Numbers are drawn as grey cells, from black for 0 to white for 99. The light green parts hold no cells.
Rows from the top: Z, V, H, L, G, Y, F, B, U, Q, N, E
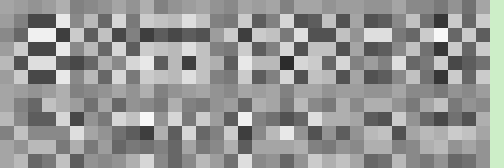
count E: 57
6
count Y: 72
3
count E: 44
3
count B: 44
1

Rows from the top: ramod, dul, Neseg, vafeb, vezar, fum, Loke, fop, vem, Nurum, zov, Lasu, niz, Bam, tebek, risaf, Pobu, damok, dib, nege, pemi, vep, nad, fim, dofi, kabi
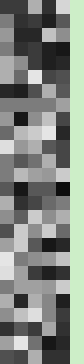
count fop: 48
4
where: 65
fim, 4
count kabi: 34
0
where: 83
ramod, 5
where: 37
risaf, 2

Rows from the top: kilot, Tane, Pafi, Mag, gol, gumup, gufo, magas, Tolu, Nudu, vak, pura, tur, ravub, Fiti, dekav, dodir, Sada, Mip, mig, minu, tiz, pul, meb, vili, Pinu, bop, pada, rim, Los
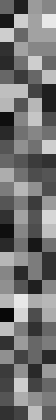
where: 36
Los, 4
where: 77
Tolu, 3
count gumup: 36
0
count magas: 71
2

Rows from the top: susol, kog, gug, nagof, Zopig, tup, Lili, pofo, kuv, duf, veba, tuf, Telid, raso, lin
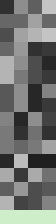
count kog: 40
3
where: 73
tuf, 2

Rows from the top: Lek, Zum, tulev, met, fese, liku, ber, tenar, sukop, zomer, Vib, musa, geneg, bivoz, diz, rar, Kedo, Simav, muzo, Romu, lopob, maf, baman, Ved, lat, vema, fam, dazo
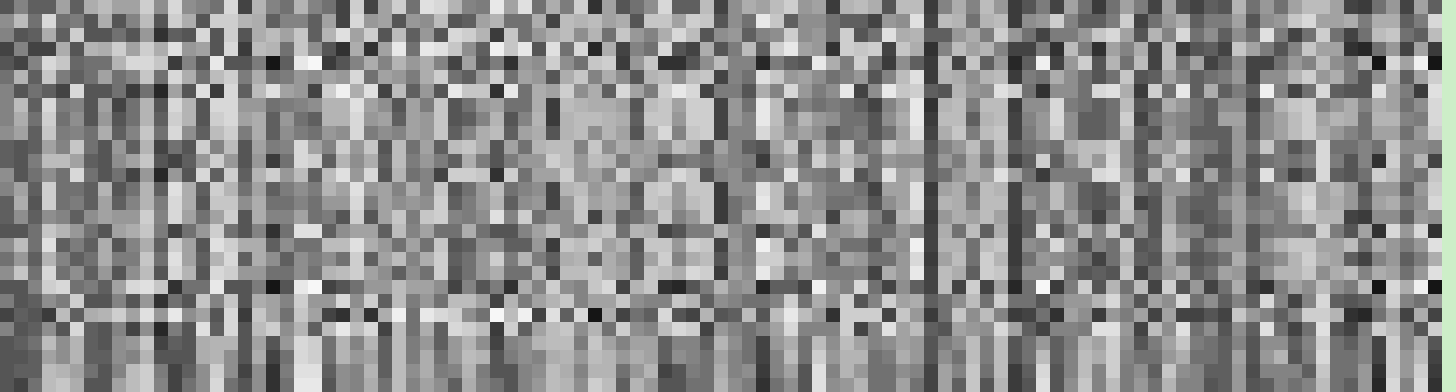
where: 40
fese, 6
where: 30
fam, 90
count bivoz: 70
8
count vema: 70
10

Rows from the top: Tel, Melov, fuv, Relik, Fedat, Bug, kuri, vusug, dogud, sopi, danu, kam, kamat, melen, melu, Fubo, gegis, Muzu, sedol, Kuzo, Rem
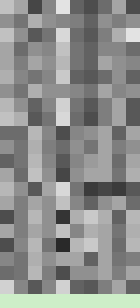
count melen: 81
0
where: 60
kam, 7

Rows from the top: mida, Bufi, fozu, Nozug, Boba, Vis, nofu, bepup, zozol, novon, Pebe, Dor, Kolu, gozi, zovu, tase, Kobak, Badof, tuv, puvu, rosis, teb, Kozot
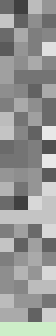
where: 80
Kozot, 4
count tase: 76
4
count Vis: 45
3

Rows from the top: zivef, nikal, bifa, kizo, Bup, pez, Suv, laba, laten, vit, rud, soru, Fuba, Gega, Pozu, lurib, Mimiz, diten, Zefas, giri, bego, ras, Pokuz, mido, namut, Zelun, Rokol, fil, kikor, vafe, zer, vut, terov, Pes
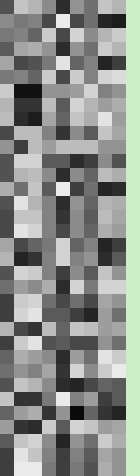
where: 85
pez, 9
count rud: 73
4
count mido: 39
1
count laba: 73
1

